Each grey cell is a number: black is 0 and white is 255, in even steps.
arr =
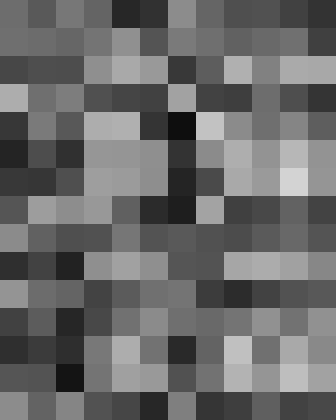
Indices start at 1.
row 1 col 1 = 109
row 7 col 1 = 56
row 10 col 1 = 47
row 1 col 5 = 39
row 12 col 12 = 145
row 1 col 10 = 81
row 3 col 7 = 56
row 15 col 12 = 72
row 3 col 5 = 169
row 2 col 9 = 97
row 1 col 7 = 140
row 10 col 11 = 161
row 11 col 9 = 44
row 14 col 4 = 116
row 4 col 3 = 125
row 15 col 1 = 140
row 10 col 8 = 83
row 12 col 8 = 105
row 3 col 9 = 176
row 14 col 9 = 179
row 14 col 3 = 20
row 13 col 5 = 173
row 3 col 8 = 93
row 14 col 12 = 162
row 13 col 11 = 169
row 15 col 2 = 99
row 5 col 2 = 122
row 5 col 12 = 94
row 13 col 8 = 99
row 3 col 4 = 143
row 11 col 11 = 82
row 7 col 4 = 158
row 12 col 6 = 139
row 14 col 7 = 81
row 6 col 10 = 147
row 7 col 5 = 155

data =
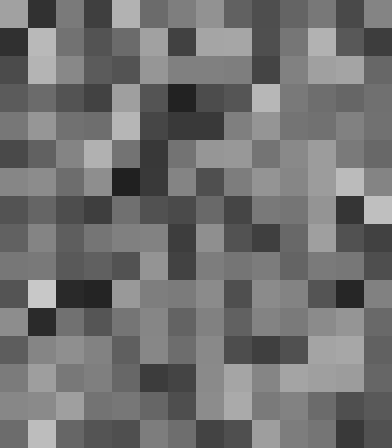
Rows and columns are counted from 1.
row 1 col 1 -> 161
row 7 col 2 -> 140
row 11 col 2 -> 200
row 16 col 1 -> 108
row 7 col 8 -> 79
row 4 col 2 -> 107
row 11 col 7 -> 123
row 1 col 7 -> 126
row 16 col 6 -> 125
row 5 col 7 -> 57
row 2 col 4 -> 83
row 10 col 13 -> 119
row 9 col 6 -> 130
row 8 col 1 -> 83
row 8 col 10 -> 121
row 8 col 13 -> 53
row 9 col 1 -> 97
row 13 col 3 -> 143
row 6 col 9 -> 152
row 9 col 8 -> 143
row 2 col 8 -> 165
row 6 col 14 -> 104
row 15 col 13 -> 79
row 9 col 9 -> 82
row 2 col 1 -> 48
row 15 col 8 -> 140
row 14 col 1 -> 123
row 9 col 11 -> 104
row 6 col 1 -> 73
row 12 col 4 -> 85
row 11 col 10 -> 139
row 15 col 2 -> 138
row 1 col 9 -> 97
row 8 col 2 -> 101
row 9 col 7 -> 61
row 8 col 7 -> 74
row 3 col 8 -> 128
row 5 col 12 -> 113

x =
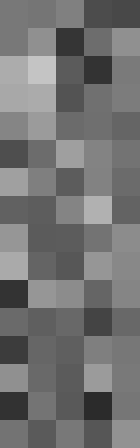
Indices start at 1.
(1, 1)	120
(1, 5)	72
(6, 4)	131
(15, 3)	89
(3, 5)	122
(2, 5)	144
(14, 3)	91
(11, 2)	150
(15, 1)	50
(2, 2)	144
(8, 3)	132
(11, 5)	133
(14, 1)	144
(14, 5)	121
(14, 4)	155
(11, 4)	101
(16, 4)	86
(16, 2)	90
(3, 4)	51
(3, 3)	91
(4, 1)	168
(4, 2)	171
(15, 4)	43
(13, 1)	60
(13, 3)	95
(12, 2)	95

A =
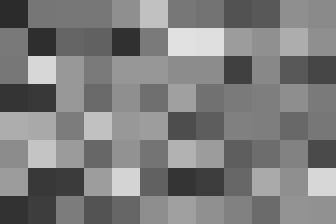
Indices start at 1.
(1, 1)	43
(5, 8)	93
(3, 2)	215
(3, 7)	140
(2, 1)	121
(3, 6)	150
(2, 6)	122
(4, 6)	111
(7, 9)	103
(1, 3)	119
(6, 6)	116
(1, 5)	143
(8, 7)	159
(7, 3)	59
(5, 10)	126
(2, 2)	46
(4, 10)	126
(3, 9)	64
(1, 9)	82
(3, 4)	122
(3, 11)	87
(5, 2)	169
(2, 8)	222
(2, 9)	156
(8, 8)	144
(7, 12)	215

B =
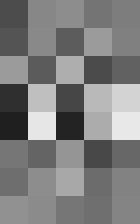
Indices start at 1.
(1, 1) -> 76
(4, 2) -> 191
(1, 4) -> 116
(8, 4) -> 111
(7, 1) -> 110
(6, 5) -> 103
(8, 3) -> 118
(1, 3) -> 141
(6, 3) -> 149
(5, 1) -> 31
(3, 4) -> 75
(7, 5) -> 130

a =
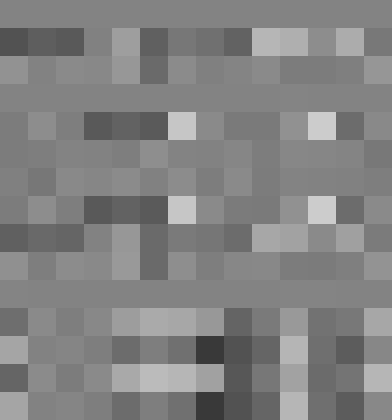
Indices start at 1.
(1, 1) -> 131
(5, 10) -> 122
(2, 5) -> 158
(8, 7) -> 198
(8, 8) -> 138
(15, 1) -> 165
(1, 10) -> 131
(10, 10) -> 136
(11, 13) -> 131
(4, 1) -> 131
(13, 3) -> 133
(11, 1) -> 132
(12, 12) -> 114
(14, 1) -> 101
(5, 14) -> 137
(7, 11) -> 131
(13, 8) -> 57
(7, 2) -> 119
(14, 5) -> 169
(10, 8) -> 126
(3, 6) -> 106
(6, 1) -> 124
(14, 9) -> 87
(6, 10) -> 125
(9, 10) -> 167
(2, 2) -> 94
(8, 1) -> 124
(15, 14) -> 136
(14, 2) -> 139
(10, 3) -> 140
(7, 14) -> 126
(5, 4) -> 89
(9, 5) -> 151
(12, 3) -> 126
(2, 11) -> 175
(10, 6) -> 106
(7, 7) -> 140
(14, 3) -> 124
